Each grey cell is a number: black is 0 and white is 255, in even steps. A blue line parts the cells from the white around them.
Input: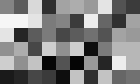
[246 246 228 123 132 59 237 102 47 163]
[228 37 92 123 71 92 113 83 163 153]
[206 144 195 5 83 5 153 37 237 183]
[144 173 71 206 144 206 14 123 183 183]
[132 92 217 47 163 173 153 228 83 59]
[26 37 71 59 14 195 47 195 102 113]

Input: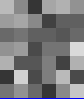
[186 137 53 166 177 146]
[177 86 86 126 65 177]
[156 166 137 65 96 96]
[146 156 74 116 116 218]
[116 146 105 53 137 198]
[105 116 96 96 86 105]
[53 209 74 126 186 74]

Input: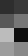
[188 14]
[157 137]
[88 118]
[46 57]

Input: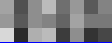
[216 42 175 187 60 142 51 71]
[163 80 142 187 111 152 89 131]
[152 89 142 131 100 163 120 120]

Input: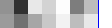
[155 113 166 200 242 189 232]
[146 49 232 211 253 125 189]

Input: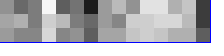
[165 176 124 206 186 124 105 155 134 206 206 215 215 186 60]
[155 134 134 215 134 146 94 165 165 197 206 197 176 176 94]
[146 105 124 246 94 115 28 155 186 146 226 226 176 197 60]

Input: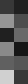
[208 56]
[149 77]
[138 22]
[96 86]
[56 32]
[32 105]

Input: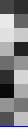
[233 99]
[224 203]
[180 34]
[148 118]
[109 148]
[80 192]
[69 45]
[45 212]
[10 171]
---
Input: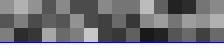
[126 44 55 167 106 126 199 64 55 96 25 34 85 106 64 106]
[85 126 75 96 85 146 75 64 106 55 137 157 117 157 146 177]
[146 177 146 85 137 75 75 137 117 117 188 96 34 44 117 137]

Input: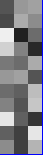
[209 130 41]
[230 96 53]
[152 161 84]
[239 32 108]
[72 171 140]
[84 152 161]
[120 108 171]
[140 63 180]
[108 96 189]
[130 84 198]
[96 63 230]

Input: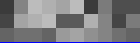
[100 112 112 100 154 164 144 132 112 100]
[69 164 176 188 90 90 176 132 69 123]
[59 132 188 176 164 188 59 123 78 78]

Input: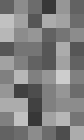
[128 193 55 162 183 117]
[172 172 65 128 140 140]
[150 65 77 128 150 108]
[193 162 86 172 162 108]
[162 128 98 86 162 98]
[98 140 108 55 150 98]
[86 117 117 86 172 86]
[128 183 128 150 205 128]
[98 108 140 108 77 172]
[183 140 150 98 117 140]

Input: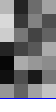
[16 78 25 119]
[205 119 67 99]
[36 67 88 171]
[183 36 108 162]
[217 57 130 78]
[6 171 151 140]
[151 99 162 195]

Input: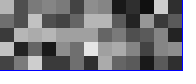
[194 35 101 25 142 111 229 160 171 133 67 133 142]
[182 79 122 133 122 67 142 133 25 47 16 206 47]
[58 182 171 182 160 160 160 101 122 79 90 133 35]
[111 79 194 79 67 101 182 182 90 35 151 58 90]
[67 122 206 58 58 111 47 171 101 90 25 90 47]

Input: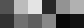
[50 113 95 136 8 20]
[83 188 228 40 147 177]
